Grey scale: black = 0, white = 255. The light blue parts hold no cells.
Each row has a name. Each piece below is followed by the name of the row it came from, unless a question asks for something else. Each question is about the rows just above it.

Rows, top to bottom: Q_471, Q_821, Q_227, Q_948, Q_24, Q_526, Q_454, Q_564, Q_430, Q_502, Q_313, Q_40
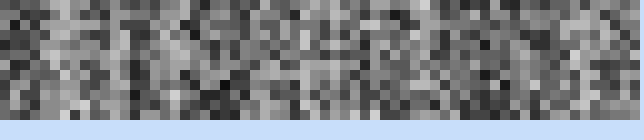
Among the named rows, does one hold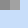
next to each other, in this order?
yes
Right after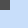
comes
[57]

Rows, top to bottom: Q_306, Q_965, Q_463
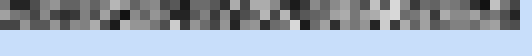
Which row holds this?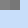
Q_306
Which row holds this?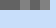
Q_306
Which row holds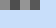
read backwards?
Q_463
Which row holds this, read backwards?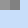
Q_306
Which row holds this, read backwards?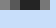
Q_965

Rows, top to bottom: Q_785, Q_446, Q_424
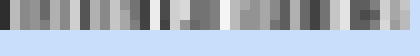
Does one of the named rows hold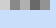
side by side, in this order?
no
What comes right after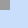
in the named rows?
[186]

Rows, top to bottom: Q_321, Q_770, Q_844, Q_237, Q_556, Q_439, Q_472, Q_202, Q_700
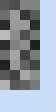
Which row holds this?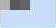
Q_700
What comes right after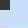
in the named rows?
[88]
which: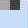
Q_439
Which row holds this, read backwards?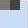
Q_439
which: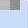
Q_237

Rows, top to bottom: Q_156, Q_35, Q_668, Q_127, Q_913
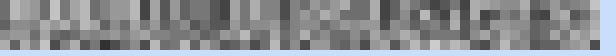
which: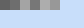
Q_127
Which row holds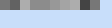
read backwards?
Q_156
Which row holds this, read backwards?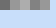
Q_35
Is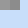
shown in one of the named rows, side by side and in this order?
yes

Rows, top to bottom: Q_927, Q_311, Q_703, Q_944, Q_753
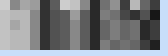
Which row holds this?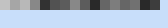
Q_703
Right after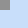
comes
[61]

